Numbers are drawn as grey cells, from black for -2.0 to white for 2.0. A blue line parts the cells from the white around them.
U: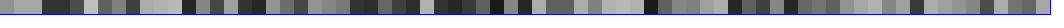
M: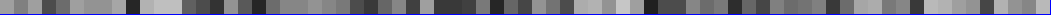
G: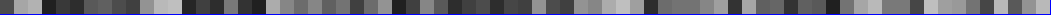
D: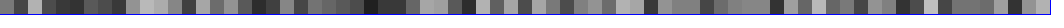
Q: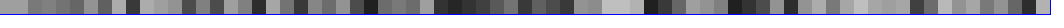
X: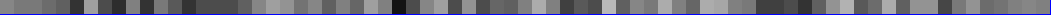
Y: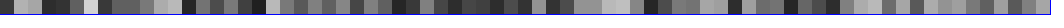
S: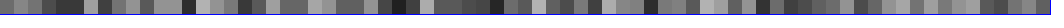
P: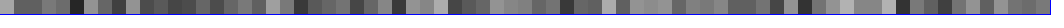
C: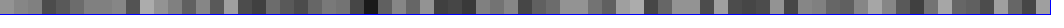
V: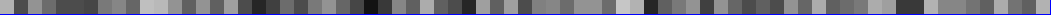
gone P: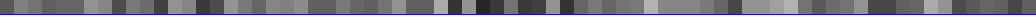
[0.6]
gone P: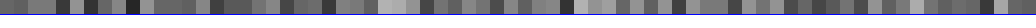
[0.2]
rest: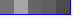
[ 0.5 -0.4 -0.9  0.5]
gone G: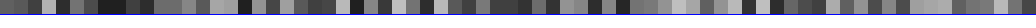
[0.4]
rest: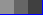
[ 0.3 -0.8 -0.6 -0.9 -0.8 -0.4 -0.8 -0.4 -0.1 -0.5  0.5 -0.1 -1.1 -0.6
 -0.4 -0.2 -0.9 -0.4  0.1 -1.1  0.3  0.1  0.7 -0.9 -0.6 -0.4  0.3  0.1
  0.0 -0.4 -0.2 -1.1 -0.4 -0.5  0.7 -0.5  0.3  0.2  0.3 -0.4  0.0 -0.1
  0.1 -0.5 -0.5 -0.2 -0.9  0.3 -1.2 -0.2  0.3  0.8  0.1  0.1  0.8 -1.2
 -0.1 -0.5 -1.0 -0.2  0.3 -0.5  0.3 -0.2 -0.3 -0.1]
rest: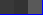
[-0.8 -1.1  0.3  0.9  0.7  0.1 -1.0  0.6 -0.3  0.3 -0.6 -1.3 -1.0  0.1
 -0.9 -0.2 -0.4 -0.6 -0.8 -1.5 -1.1 -1.1 -0.4  0.6  0.5 -0.6 -1.3  0.8
 -0.5  0.6 -0.8  0.6 -0.1 -0.8  0.0  0.3 -0.3  0.8  0.6 -1.1  0.3  0.0
  0.0 -0.9 -0.3  0.0  0.1  0.1 -1.2  0.5 -0.4  0.9 -0.4 -0.1 -0.9  0.3
  0.0 -1.2 -0.8  1.0 -0.9 -0.2 -0.2 -0.3  0.5 -1.2  0.3  0.8]
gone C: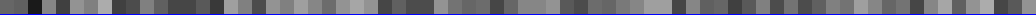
[-0.7]

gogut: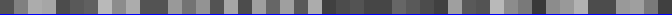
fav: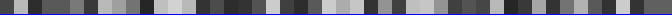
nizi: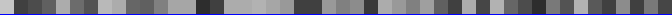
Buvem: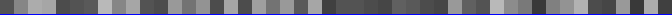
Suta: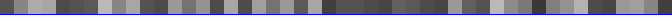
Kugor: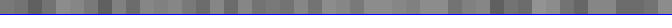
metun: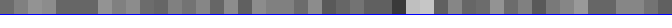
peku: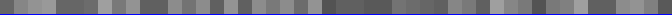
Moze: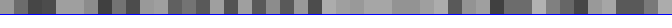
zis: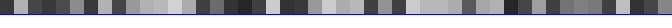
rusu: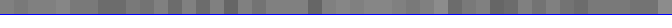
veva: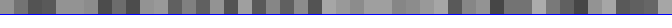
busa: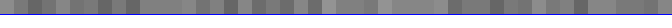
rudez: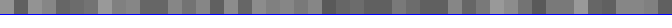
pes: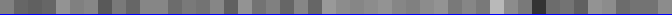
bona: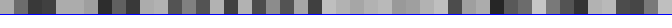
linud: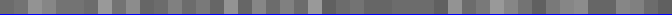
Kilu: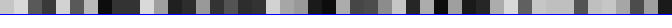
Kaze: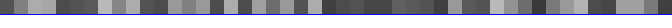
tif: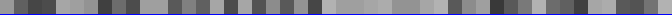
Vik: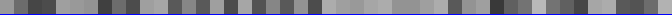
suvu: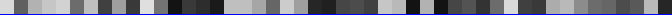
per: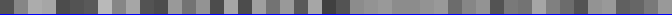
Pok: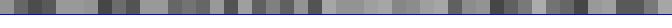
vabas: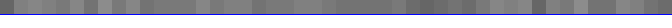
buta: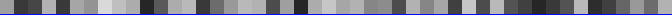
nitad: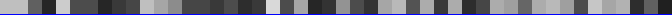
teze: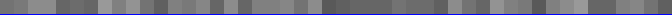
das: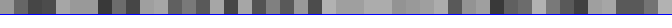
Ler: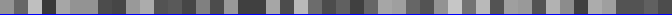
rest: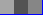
[-0.6  0.3 -0.8  0.7  0.5  0.4  0.6  0.7  0.3  0.3  0.5  0.7 -0.6  0.3
  0.5 -1.1 -0.5 -0.2  0.9 -0.2 -0.5 -0.9  0.6  0.7 -0.6 -0.7 -0.3  0.8]
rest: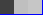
[ 0.3 -1.0 -0.7 -0.9  0.9 -1.4 -1.1  0.6 -1.2 -0.2  0.8 -0.6 -1.2  1.2
 -1.2 -0.5 -0.5]
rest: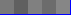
[ 0.0  0.1 -0.1 -0.3  0.1 -0.3  0.1 -0.2 -0.1 -0.2  0.1 -0.2  0.2  0.1
 -0.1  0.2  0.2  0.1  0.0  0.2  0.2 -0.2  0.0  0.1 -0.5 -0.2 -0.3  0.3
  0.2 -0.2 -0.4  0.1  0.1 -0.3 -0.3 -0.2  0.2]
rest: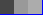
[-0.7 -0.6 -0.9  0.0 -0.8  0.4 -1.0 -1.0  0.6 -0.8  0.9 -0.3 -0.8 -0.5
 -1.0 -0.4  0.6  0.5 -0.4 -0.7  0.3  1.1 -0.2  0.9 -0.7  0.5  0.4 -0.7
  0.8  0.2 -1.0  0.7  0.5 -0.7 -0.7 -0.5 -0.8]

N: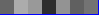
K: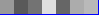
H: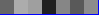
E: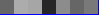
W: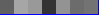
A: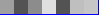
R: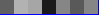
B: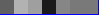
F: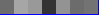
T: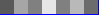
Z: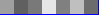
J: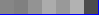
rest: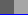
[ 0.4 -1.2  0.3 -0.3 -0.2]
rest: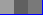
[ 1.6  0.0  1.0 -0.3]

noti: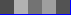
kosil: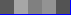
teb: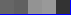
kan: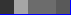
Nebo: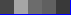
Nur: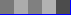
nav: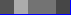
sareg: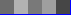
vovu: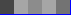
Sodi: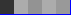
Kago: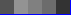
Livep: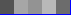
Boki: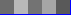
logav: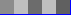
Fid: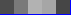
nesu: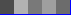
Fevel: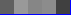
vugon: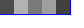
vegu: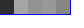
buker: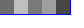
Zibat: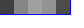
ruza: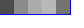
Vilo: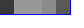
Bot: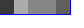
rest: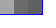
[-1.1]
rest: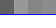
[-1.0]
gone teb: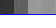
[-0.4]

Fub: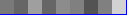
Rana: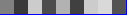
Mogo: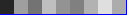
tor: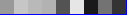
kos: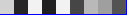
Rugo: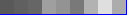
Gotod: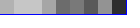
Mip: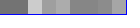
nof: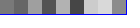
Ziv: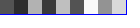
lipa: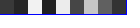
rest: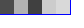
[-0.7]
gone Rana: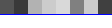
[-0.8]
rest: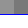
[0.8 1.5 0.7]
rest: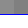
[-0.7  0.0  1.3]
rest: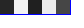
[ 1.1 -0.5 -1.2]
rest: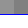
[0.8 1.5 0.7]

